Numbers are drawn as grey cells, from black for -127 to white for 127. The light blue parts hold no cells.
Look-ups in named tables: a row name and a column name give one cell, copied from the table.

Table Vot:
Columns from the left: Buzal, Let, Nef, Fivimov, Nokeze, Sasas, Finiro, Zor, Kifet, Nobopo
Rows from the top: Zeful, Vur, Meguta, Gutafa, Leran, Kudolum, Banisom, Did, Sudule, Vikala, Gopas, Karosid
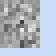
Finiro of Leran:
40
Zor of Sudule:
40
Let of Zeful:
44
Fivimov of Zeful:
41
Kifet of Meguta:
20
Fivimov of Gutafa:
2
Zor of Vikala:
72
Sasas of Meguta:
29
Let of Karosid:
36
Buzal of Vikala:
17
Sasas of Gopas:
-40
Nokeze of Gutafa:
44
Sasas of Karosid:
-45
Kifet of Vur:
16
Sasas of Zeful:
0
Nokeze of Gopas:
46
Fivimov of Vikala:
53

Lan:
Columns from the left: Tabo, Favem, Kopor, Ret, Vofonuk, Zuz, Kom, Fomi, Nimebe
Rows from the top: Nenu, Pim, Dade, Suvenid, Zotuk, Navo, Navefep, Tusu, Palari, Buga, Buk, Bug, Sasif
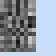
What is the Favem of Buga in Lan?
-19
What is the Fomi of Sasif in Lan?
-28
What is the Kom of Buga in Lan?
-48
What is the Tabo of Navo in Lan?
-22
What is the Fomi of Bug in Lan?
25
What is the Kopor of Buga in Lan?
-24
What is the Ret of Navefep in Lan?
-49
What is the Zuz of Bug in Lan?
-12
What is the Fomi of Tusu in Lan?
30
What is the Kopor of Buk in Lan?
-59
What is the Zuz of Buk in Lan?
17
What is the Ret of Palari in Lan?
-72
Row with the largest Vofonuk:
Navefep

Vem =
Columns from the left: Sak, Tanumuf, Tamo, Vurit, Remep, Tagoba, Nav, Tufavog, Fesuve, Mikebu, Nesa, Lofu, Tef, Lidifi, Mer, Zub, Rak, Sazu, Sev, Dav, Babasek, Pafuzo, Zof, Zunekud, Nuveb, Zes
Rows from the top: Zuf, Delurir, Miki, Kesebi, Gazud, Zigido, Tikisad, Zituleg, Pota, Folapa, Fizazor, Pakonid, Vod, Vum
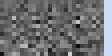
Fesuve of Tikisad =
21
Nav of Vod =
-26
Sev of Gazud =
-45
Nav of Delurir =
-17
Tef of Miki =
-84
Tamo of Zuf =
-12
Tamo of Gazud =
-31
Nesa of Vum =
-59
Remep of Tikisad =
-50

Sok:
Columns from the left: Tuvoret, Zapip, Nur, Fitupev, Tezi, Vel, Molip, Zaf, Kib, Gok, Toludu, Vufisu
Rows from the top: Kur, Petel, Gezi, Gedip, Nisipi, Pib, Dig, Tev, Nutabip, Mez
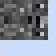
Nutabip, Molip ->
-22
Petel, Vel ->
-48
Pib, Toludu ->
31
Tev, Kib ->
-77
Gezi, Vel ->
45
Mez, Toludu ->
-46
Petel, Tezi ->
-44
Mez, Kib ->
-50

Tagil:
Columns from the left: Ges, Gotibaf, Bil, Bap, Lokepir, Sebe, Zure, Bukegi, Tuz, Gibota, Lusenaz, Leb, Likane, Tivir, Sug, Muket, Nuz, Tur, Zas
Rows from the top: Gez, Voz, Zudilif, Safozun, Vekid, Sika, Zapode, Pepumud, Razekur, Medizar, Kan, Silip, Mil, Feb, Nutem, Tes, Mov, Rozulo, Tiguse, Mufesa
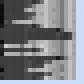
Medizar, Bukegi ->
-67
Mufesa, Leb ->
71
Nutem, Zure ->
-56
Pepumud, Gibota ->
-67
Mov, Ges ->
-73
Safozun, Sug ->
24
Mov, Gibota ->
-54
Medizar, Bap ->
-66
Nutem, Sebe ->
-65
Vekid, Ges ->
-113
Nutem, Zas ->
42
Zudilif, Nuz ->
34
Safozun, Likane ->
42
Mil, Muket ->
-6
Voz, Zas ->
41
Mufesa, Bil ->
-62
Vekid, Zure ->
-54
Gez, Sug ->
22

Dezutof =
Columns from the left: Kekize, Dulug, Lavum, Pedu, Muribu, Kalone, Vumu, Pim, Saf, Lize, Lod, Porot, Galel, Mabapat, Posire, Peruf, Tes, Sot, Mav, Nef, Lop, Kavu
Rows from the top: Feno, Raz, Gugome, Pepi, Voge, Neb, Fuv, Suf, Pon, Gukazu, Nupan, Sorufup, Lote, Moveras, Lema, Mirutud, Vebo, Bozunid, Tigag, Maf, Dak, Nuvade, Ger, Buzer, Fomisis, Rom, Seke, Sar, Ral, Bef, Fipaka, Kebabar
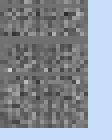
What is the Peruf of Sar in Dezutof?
-25
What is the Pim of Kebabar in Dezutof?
5
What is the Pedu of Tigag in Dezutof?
-14
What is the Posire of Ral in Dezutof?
-43
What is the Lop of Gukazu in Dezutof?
-15
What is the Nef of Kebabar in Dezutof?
-7
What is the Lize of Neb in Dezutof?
-32
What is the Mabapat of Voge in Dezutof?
-54
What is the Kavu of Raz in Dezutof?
-14
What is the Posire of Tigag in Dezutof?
-14
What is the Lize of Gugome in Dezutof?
-46
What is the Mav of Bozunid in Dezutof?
7
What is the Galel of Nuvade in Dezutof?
-39
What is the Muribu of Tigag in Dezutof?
-15
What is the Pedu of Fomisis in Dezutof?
-8
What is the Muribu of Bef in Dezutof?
-12
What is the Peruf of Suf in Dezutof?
-5

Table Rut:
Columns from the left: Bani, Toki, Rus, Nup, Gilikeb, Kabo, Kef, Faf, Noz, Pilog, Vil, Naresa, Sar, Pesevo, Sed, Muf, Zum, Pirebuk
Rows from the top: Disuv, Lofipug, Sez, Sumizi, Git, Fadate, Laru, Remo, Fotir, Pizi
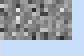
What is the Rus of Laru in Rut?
15
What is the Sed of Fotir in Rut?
60
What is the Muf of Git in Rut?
16
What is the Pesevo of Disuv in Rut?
10
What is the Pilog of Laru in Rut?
-16
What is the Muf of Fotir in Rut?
-7
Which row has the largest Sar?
Disuv

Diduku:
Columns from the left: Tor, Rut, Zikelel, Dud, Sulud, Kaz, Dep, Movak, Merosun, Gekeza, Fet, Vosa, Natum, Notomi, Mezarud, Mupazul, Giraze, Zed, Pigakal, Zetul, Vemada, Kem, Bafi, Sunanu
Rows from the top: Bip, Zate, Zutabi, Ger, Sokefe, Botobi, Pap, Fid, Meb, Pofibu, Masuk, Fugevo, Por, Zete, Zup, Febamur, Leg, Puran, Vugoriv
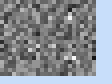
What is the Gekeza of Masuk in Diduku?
-37
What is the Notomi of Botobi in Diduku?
-16
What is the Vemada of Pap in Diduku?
52
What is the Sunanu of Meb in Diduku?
9
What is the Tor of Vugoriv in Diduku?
-32
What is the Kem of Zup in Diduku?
-10
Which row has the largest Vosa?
Zate

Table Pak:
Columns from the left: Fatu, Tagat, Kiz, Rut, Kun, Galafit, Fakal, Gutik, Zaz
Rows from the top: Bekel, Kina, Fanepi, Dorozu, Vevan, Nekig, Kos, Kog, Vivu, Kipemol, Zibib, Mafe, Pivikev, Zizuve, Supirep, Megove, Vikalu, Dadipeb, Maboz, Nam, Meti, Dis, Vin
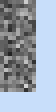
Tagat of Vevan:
-60
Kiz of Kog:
-80
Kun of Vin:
6
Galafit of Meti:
33
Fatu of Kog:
-20
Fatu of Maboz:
28
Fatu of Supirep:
-38
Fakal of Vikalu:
-47
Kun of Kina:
-40
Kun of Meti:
8
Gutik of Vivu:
-42
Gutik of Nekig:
-53
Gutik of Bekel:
5
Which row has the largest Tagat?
Dadipeb

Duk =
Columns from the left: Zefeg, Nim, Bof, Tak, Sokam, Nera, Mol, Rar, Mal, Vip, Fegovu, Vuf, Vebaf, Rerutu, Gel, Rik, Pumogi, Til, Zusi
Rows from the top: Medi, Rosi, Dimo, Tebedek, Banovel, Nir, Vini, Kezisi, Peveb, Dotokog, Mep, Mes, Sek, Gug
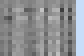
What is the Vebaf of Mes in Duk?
23
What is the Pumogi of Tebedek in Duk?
19
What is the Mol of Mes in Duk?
11
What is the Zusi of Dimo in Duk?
25
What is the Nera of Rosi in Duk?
19
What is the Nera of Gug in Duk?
23
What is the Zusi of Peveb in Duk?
14
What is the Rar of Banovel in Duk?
-19
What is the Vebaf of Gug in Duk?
46
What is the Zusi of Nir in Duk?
15
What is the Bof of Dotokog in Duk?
3
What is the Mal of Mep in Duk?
-21
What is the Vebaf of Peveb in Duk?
31
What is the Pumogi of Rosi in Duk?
20
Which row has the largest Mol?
Banovel

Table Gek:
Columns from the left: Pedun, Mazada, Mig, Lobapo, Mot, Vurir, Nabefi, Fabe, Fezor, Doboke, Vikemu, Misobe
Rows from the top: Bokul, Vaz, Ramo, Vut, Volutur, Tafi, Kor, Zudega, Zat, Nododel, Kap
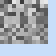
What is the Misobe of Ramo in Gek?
-36
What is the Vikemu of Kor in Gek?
23
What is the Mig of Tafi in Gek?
54
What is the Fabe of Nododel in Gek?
4
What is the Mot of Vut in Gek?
55
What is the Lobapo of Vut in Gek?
-51
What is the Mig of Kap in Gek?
-15
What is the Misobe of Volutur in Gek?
-18
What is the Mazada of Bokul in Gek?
-41
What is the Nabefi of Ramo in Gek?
11
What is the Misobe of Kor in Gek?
-41
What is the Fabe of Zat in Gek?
34
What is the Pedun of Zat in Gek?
-2
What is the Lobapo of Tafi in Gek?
61
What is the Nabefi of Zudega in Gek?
-26

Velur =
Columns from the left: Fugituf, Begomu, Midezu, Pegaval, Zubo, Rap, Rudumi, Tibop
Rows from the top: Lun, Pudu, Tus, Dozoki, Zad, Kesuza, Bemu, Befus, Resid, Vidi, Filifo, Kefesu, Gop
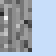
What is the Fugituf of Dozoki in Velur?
-86
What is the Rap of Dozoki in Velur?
-12
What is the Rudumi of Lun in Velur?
29
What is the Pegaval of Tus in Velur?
12
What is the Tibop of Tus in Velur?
-21
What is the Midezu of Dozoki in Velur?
-18

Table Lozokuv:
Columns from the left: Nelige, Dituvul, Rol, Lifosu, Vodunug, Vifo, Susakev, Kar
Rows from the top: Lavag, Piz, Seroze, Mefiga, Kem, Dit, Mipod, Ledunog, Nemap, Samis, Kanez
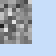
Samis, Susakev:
-18
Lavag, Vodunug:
-5
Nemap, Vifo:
7
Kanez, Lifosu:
5
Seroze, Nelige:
-33
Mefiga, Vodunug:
8
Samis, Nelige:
-18
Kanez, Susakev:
-12
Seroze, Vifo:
4
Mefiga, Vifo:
20
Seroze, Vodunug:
48
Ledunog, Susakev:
-19
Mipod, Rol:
-41

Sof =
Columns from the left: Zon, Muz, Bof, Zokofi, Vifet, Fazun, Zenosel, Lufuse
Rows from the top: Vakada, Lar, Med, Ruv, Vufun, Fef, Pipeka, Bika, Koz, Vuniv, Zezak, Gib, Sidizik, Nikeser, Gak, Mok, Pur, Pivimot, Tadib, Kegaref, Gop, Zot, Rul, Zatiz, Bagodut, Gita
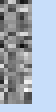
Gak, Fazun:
27
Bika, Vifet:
-7
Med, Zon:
58
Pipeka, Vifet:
-16
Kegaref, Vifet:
7
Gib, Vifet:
-47
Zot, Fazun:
50
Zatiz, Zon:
85
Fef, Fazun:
-28
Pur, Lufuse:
-43
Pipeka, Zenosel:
-32

